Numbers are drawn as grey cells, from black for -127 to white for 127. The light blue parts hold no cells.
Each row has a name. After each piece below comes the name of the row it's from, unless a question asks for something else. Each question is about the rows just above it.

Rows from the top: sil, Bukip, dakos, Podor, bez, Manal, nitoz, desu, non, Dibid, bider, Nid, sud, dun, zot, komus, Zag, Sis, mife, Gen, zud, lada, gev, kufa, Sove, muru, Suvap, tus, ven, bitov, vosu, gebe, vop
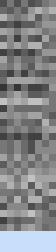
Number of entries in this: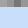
4
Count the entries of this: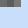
3
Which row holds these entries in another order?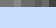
gebe
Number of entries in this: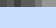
8
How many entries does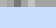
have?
8

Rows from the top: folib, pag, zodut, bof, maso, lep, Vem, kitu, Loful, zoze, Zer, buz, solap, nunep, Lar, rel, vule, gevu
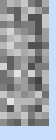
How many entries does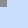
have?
1
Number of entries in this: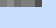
6
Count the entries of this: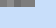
5
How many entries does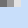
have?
3
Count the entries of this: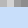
4

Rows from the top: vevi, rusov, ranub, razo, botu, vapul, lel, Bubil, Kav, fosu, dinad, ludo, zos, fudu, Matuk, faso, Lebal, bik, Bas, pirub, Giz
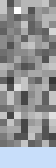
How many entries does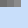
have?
3
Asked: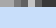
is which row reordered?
ludo
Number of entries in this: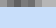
8

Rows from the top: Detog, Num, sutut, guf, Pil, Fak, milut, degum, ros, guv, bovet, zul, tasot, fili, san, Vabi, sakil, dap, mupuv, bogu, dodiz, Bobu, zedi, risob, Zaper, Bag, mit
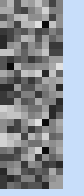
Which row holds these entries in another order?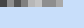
sutut
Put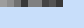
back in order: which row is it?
fili
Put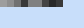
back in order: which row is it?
Bag
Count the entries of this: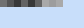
9
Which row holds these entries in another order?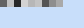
bovet
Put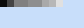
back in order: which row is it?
dap

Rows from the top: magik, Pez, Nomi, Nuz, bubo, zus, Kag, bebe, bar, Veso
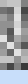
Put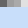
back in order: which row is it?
bebe
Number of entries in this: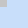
1
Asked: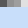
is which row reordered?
bubo
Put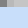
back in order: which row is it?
magik

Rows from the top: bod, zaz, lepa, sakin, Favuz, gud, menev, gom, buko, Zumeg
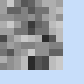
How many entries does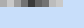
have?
9
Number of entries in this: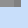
3
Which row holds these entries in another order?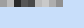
buko
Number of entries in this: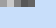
5
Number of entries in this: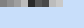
9

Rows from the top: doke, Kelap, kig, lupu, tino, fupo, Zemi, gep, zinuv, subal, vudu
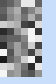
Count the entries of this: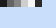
6
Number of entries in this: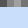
4
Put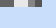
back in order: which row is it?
doke

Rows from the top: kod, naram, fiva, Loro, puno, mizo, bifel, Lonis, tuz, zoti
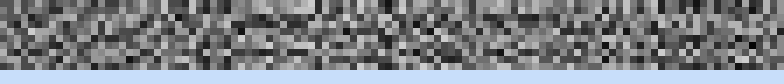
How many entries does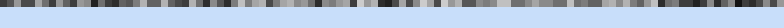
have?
112
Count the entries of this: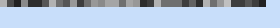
38

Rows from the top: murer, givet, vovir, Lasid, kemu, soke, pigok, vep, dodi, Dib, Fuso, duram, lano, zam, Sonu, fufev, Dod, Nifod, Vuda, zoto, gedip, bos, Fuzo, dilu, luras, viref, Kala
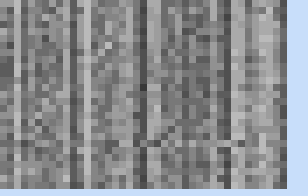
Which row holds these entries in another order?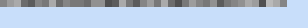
Kala
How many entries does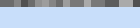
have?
20
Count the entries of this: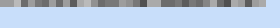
38

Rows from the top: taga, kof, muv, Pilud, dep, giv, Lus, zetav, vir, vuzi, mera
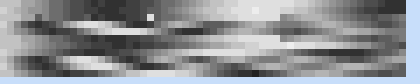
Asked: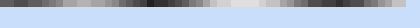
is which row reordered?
mera
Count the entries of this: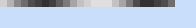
25

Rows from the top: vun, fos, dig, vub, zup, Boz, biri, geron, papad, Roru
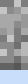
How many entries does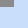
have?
2
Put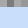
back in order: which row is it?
zup
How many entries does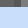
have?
4
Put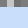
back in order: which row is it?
Boz
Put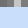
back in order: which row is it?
Boz
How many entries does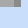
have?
3
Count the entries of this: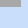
3

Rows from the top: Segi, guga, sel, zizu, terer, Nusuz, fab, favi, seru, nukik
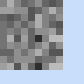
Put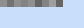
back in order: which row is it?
fab
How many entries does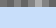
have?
8
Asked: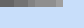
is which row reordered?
terer
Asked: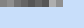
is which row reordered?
favi
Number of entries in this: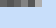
6
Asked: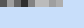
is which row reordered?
nukik
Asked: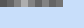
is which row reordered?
zizu

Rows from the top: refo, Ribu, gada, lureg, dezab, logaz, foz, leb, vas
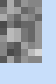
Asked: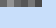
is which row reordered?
lureg
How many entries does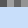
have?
4
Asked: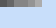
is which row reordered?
refo
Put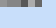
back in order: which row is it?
refo
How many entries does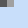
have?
2

